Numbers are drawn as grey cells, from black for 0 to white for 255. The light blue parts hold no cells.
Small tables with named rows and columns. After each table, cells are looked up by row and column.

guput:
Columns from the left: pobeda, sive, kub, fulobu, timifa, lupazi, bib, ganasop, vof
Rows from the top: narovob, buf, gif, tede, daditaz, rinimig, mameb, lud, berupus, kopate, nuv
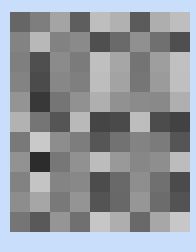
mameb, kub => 141
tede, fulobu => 127
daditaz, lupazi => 145
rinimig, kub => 85
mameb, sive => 201
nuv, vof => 199
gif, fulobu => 123
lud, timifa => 188
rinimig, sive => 117
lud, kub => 119
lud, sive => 44
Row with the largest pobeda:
rinimig

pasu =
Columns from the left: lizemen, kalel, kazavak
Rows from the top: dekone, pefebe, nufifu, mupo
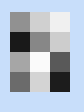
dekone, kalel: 208
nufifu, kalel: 250
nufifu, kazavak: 89
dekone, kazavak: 240
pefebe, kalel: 135
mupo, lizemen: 107
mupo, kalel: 212
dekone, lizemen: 145
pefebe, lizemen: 25
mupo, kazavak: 28
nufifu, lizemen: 166
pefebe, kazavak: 205

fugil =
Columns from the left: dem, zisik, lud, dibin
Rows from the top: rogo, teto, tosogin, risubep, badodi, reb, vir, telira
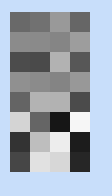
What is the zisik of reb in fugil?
101
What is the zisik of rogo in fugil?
113
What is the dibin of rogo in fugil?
102
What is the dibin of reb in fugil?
246
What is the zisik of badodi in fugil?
179
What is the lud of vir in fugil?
237
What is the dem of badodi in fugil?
100
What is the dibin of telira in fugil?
38
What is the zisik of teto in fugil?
138
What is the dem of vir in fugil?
51
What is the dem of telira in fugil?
70
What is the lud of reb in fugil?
22
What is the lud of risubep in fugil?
132
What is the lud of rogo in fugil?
153
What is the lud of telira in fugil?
215
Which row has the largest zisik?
telira

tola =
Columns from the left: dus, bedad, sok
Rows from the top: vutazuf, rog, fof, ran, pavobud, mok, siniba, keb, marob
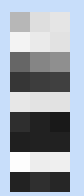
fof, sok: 143
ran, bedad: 61
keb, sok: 239
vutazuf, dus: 183
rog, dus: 243
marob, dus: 34
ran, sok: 64
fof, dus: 102
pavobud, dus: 231
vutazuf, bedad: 222
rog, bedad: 234
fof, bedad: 133
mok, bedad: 33
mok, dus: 46
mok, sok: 25

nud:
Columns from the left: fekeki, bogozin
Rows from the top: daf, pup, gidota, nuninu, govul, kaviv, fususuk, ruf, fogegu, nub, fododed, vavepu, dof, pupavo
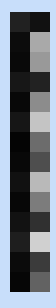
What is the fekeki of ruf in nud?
8
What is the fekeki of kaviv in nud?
22
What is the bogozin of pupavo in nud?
98
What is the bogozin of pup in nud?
169
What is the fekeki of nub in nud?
7
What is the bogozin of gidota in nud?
153
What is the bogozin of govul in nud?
140
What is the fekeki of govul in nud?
8
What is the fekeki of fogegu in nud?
17
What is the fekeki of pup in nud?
12

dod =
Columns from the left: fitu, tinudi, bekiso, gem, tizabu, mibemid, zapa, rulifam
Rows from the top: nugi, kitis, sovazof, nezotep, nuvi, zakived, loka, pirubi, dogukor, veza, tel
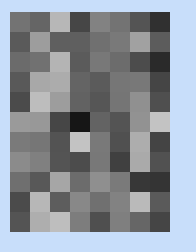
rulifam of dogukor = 52
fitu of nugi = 115
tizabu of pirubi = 120
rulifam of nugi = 48
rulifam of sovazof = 42
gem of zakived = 22
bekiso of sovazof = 180
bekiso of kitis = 95
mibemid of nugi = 115
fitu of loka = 122
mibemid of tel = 127
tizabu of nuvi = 86
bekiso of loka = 83
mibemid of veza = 130
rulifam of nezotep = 69
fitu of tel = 84
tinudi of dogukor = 88
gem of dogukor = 108
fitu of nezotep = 89
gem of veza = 136
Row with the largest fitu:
zakived

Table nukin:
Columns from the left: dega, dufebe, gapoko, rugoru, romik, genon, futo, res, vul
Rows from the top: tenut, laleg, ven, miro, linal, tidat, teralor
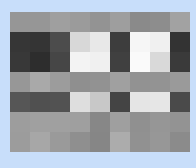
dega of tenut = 150
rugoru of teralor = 143
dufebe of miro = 169
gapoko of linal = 82
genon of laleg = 61
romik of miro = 146

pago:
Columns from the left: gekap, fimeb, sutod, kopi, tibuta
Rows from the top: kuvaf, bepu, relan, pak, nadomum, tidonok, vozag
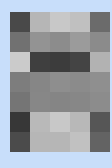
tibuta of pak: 143
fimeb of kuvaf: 182
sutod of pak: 142
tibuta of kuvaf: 107
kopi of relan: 68
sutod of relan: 60
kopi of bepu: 155

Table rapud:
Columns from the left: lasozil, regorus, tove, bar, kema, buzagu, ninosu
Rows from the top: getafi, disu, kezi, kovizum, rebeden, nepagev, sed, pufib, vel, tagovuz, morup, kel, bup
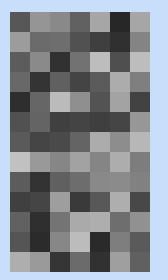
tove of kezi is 49
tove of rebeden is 187
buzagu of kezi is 79
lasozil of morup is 97
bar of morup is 170
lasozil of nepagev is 81
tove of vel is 96
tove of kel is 135

